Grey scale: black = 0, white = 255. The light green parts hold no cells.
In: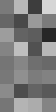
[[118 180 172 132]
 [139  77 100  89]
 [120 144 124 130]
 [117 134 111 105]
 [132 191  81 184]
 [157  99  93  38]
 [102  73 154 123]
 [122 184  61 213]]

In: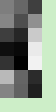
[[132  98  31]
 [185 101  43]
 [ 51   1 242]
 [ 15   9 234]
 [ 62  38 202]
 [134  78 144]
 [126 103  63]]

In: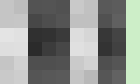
[[201 205  85  88  90 196 184  86  98]
 [197 209  79  79  81 202 210  79  85]
 [222 223  43  60  71 224 220  51  65]
 [228 225  48  50  58 221 214  55  68]
 [197 198  71  78  84 192 192  81  96]
 [197 189  83  84  81 201 193  89  92]]

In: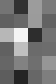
[[ 93  36 103 126]
 [102 130 111 150]
 [ 97 192 107 109]
 [183 244  45 114]
 [ 96 104 155  98]
 [116  49 156 122]]

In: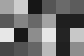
[[ 70  83 102 186  32 141]
 [231  24 141 230  36 200]
 [ 88 132 104 163  31  32]
 [164 205  22  85 106  92]]

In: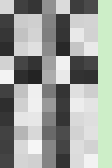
[[ 68 212 208 132  50 219 242]
 [ 63 216 246 133  68 221 210]
 [ 66 181 216 105  76 210 225]
 [ 53 229 231 128  52 217 222]
 [ 46 208 240 153  58 237 228]
 [ 65 194 239 121  52 223 206]
 [243  46  35 172 233  50  48]
 [210  69  51 160 241  59  69]
 [ 44 211 224 139  40 197 233]
 [ 54 194 211 126  52 233 210]
 [ 62 203 207 130  55 209 211]
 [216  64  53 145 219  61  74]]

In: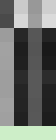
[[160  33  88  29]
 [162  36  87  32]
 [158  37  89  33]
 [158  43  89  44]
 [161  32  87  28]
 [162  30  85  25]
 [156  39  87  36]
 [ 74 215 158 218]
 [ 81 202 152 206]]
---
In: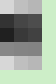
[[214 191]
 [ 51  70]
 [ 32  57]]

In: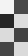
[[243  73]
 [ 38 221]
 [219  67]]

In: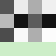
[[ 85 236]
 [186  20]
 [ 76 248]]

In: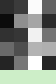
[[ 45  59]
 [ 11 143]
 [ 49  54]]

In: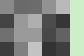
[[137 106]
 [ 68 153]
 [112 154]]

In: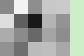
[[136 243]
 [222  95]
 [172 139]]

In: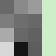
[[105 138]
 [125 110]
 [170 104]]

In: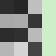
[[ 45  38]
 [169 171]
 [ 44  48]]
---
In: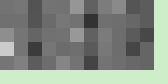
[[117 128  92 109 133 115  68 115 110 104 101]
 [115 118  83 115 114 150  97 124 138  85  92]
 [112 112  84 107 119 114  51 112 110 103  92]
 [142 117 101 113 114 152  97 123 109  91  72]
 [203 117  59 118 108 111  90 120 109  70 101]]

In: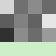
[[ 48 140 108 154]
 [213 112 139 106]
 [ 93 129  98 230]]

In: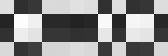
[[217  51  62 212 213 220 216  55 217  56  59 215]
 [223  47  55 218 217 225 221  49 222  49  54 221]
 [ 36 253 240  41  41  35  38 249  37 246 242  39]
 [ 49 237 227  54  54  49  50 231  51 233 228  53]]

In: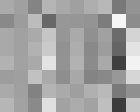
[[182 162 138 224 162 172 162 191  59 199]
 [170 160 132 181 169 160 174 184 120 147]
 [137 156 188 104 151 150 148 124 245 140]
 [169 161 170 197 150 170 144 161 107 212]
 [169 161 178 202 146 173 137 157 101 227]
 [178 162 169 227 147 178 139 169  63 242]
 [157 159 193 170 142 168 132 137 152 214]
 [170 160 130 180 170 159 176 185 121 144]]

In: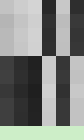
[[ 63  46  35 201  56 194]
 [194 205 212  40 200  46]
 [181 196 207  49 188  57]
 [185 200 210  46 192  53]
 [185 198 209  47 191  55]
 [ 62  45  33 203  54 196]
 [ 64  47  35 201  57 193]
 [ 56  41  31 208  49 200]
 [ 63  47  34 202  56 194]]

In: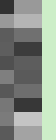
[[ 90 163 163]
 [ 50 153 153]
 [153 180 180]
 [ 92 112 112]
 [ 94  60  60]
 [ 80  93  93]
 [127  90  90]
 [ 88 110 110]
 [119  55  55]
 [123 196 196]]

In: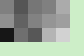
[[ 22 111  87 180 210]
 [128  85 118 128 171]
 [144  98 130 149 158]]

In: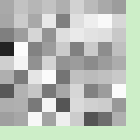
[[159 167 247 162 238 204  84 109 175]
 [169 194 182 194 175 210 186 169 156]
 [166 203 168 232 127 223 238 249 215]
 [127 157 214 147 222 234 226 223 200]
 [ 34 252 130 156 203 128 202 141 191]
 [207 244 145 212 147 156 139 156 172]
 [175 123 229 251 116 192 187 192 201]
 [ 88 178 198 120 167 214 129 156 251]
 [174 176 121 244  85 218 208 204 152]]
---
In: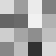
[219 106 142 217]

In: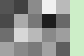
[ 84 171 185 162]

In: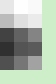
[231 223 132]

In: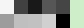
[245 191]

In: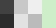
[ 65 226]

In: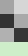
[164 169]
